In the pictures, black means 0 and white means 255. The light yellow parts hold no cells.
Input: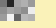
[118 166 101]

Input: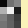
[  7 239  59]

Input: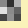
[136 139  72]

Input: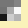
[118 172 180]

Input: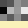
[ 75 185 141]

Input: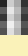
[ 36 231 171  85]

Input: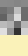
[138 123 218 180]

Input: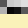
[85  8]

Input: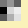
[118 214 225]
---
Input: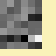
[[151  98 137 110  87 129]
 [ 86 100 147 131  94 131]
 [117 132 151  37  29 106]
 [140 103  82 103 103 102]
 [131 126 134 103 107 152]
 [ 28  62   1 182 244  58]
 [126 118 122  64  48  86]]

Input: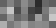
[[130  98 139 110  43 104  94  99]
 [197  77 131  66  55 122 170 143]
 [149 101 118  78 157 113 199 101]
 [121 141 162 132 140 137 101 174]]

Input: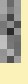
[[106 155 165]
 [128 152 167]
 [ 69 156 144]
 [143  79 118]
 [ 41 148 123]
 [117 111 190]
 [120 106 192]
 [175 110 146]
 [ 81 157 150]]

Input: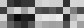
[[ 58  38  53  53 203 213 207 207  49 214 212 204]
 [181 213 159 205  82  71  90  65 201 126  75  62]
 [ 61  11  31  26 219 231 226 237  41 181 212 214]
 [ 97  64  43  86 182 165 159 162  81 211 158 165]]

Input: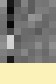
[[ 24  80 130  93 119 117 133 155]
 [  9 101 112  92 125 124 115 128]
 [ 53 108  99 149 141 106 112 116]
 [  8 118 118 131 109 103 122 112]
 [ 73 127 107 105  90 116 112 109]
 [211  87 107 110 118 116 127 136]
 [208 101 114 117 139 114 143 145]
 [116 113 134 107 118 106 130 127]
 [ 24 106 102 113 125 112 117 117]]

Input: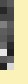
[[ 91  74]
 [ 70  39]
 [ 68  68]
 [ 91 127]
 [ 84  94]
 [ 67  89]
 [ 42 107]
 [ 31 230]
 [ 99  89]
 [216  34]]

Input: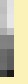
[[225 193]
 [227 190]
 [230 196]
 [230 194]
 [194 172]
 [127 129]
 [129 130]
 [ 97 107]
 [ 92 105]
 [ 91 108]
 [ 27  62]]

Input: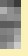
[[ 90  58 105]
 [143 126 176]
 [144 141 136]
 [ 92 104  91]
 [133 154 128]
 [125 170 117]
 [159 202 135]]

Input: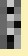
[[200  91 104]
 [  5 119  95]
 [195 148 104]
 [125  12 105]
 [199 138 105]
 [  8 161  90]
 [ 29 163  90]]
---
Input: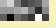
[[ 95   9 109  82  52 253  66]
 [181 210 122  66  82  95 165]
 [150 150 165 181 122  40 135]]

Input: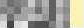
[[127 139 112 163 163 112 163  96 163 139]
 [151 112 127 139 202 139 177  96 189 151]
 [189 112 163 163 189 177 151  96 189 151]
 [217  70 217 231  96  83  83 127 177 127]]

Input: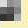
[[100  86 132]
 [217 145 158]
 [ 49  61 173]]

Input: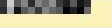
[[ 45 173  20  89 116  58 131 104  89   5  32   5 104]
 [ 58 203  89 131  45 131 104 143  58  32  89  20  45]]

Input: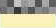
[[110 137  56 125  84 137 125 153]
 [125  84 196 153 167  84 167  96]]

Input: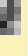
[[129  78 117]
 [103  78 143]
 [199  78 158]
 [103 117 185]
 [ 35 143 199]]

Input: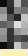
[[167  82  38 197]
 [139  52  82  66]
 [139  38 126 112]
 [152  52 152 167]
 [ 11  52 181  82]
 [ 11  38 197 126]
 [ 96 112 223 181]]
